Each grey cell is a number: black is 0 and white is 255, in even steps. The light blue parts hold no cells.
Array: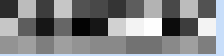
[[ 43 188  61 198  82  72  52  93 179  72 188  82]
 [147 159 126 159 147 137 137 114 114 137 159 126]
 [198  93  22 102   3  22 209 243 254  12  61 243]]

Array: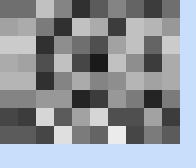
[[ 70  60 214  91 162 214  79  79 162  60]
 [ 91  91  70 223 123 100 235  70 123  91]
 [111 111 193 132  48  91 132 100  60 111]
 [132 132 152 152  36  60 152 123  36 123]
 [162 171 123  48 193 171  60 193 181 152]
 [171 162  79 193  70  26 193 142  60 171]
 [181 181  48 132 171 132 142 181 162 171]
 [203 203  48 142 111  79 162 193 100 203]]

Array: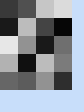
[[ 25 188  68   6]
 [ 57  80 198 219]
 [102  92 146  46]
 [178  16 188 123]
 [231 146  25 111]]

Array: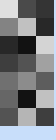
[[ 40  18 212]
 [ 62  83 161]
 [ 83 181  62]
 [102  18 193]
 [112 140  93]
 [131 193  40]
 [223  74  52]]

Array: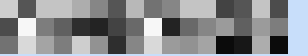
[[ 76 247 125  96  46  35  67 105 247  35 105 134 155  96 155 125]
 [114 217 164 125 206 146  46 134 217 155 146 164  11  23 173  11]
 [206  85 196 196 173 134  85 184 114 134 196 196  67  85 196  76]]

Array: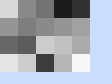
[[103  92 204 193 170]
 [149 126 138 149 161]
 [216 138 115  28  50]
 [228 204  60 181 247]]

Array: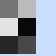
[[ 39  72]
 [117 186]
 [227   8]]
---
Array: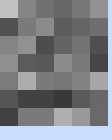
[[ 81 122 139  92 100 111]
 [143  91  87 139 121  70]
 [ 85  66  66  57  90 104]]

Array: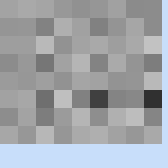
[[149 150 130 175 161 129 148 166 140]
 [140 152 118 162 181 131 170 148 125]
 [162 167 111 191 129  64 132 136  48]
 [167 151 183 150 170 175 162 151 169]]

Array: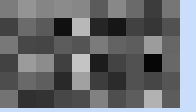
[[ 65 107  90  16 184  37  22  65  54  81]
 [ 66 155 140  64 196  28  67  81   6 104]
 [115  48  51  71  76 129  78  93 178  92]]

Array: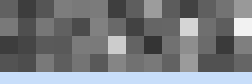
[[121  79 119  97  75 129 105  66 101 102 213 111  93 242]
 [ 83  77 121  94 116  89 133 113 121  98 155  81  81 101]]

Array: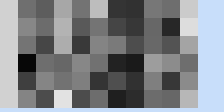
[[209 135 108 179  89 116  69  55 103  39 221]
 [209   7 110 103 135 113  34  26 157 140 110]
 [209 132  76 226  76 109  31  44 108 103 183]]

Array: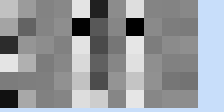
[[164  99 132 142   2  88 134   0 138 125 123]
 [228 176 124 135 217  96 134 224 143 129 130]
 [ 17 168 129 133 221 205 134 230 135 141 141]]
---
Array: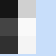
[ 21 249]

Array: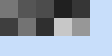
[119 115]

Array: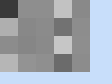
[ 57 136 138 107]

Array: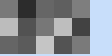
[121  82 197]

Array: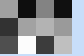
[160 162  60]

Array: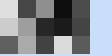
[223 158  66]

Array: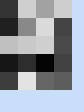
[ 52 137 207  65]
